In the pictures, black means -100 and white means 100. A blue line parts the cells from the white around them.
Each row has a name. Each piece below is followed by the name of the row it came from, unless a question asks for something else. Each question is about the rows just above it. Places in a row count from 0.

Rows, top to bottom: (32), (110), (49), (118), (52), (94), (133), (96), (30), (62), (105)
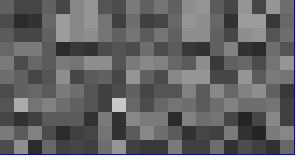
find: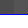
(118)
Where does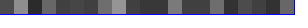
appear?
(105)
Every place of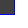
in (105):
4 6 9 13 14 18
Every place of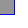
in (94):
9 13 14 17
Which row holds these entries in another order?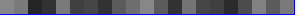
(62)
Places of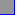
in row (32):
6 14 17 19
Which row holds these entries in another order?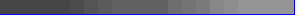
(32)

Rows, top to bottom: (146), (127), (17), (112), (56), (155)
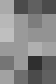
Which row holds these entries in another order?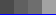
(155)
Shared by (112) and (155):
[27]
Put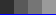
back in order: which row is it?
(56)
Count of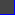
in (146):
0
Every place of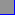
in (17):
2 3
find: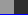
(56)
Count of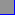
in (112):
0

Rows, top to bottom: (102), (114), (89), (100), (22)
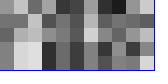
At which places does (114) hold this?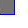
0 1 4 8
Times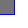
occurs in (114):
4

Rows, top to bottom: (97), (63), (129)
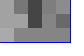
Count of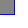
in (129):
4
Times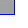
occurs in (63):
2
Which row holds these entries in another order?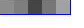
(97)
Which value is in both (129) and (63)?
[4]

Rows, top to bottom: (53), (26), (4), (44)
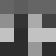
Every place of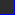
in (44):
0 1 3
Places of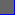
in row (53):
0 2 3
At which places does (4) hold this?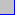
0 2 3
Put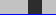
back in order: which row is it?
(4)
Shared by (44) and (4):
[-65]
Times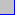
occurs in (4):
3
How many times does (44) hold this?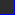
3

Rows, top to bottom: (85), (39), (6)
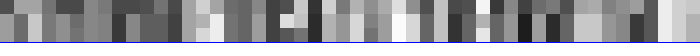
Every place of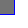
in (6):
5 16 21 26
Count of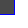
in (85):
6
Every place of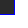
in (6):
22 39
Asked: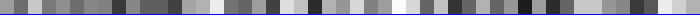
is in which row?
(39)
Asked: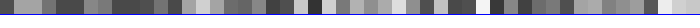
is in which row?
(85)
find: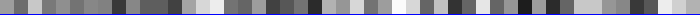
(6)

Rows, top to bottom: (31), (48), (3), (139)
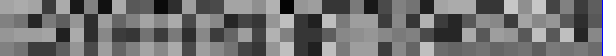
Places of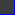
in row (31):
3 41
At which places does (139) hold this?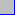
20 23 30
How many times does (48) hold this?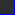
2
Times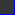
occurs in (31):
4
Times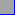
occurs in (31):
5
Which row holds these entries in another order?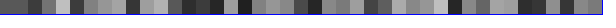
(48)
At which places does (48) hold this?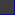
27 31 36

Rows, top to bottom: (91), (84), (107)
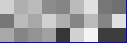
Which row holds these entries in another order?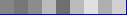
(91)
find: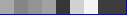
(107)
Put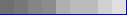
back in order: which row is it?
(91)
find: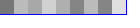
(84)

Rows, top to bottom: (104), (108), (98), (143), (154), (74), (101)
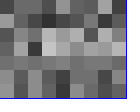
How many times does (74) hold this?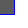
2
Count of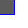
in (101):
0
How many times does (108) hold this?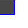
2

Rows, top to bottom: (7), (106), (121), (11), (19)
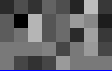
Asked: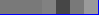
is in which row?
(11)
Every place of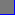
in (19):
0 5 6 7
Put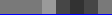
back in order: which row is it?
(19)
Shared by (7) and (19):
[-61]

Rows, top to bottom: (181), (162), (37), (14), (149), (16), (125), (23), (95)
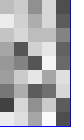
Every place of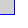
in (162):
1
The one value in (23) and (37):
[69]
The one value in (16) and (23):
[59]
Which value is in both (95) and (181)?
[-39]
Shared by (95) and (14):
[30]
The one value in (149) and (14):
[-33]
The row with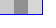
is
(181)

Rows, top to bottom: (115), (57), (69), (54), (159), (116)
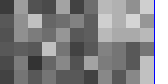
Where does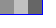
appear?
(57)
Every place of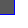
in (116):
2 4 5 8
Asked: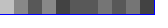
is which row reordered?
(116)
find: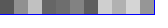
(57)
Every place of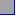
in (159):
6
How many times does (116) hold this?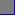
0
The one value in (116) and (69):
[-31]

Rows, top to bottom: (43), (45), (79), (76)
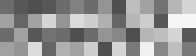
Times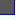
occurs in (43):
2
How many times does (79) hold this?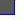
2
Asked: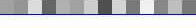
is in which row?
(76)
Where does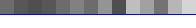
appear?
(43)
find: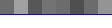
(79)
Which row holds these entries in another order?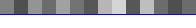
(43)
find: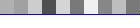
(76)

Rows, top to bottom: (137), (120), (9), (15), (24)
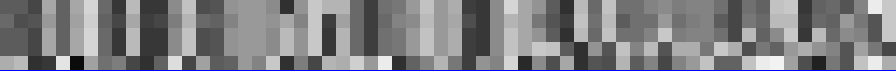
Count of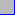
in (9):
5
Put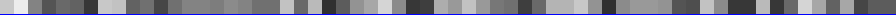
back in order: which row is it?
(137)
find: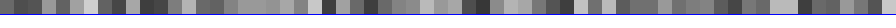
(120)
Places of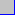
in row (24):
50 53 61

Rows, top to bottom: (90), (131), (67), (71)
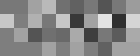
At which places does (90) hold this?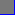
0 1 6 8
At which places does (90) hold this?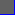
5
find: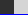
(131)
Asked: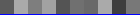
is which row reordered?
(67)
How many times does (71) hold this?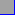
4
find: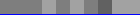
(71)
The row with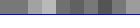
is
(90)

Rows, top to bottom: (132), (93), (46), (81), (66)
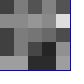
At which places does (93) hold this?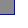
0 1 3
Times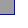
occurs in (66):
3
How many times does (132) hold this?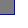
1
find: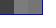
(46)

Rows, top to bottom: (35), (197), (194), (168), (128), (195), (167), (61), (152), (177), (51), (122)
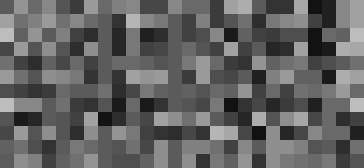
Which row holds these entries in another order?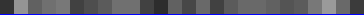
(128)
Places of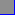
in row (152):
12 20
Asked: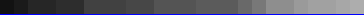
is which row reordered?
(168)
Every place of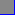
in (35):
3 9 12 24
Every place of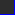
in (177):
5 12
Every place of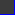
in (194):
19
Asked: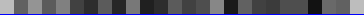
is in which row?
(194)

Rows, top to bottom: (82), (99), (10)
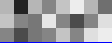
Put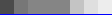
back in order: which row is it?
(10)
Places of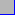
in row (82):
0 2 6
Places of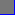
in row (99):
2
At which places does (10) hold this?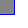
0 3 5
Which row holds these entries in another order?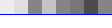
(10)
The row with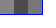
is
(10)

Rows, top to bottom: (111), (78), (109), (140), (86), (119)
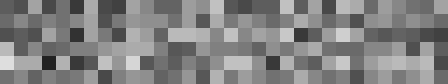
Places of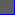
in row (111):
0 18 19 21
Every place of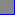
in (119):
1 18 22 26
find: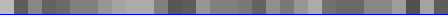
(140)

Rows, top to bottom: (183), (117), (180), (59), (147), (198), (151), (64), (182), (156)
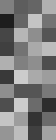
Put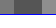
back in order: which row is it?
(151)
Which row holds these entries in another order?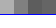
(183)
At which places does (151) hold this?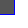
1 2

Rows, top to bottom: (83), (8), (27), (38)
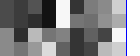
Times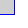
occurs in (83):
1
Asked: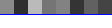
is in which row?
(27)
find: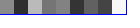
(27)
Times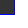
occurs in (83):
1
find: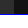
(8)
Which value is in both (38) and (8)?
[-8]

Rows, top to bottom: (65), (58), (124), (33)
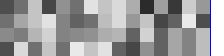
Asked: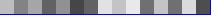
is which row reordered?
(33)
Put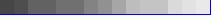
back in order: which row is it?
(33)
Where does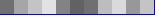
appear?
(58)

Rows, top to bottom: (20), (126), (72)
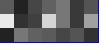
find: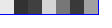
(126)
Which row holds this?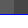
(72)
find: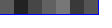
(20)
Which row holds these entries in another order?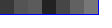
(20)

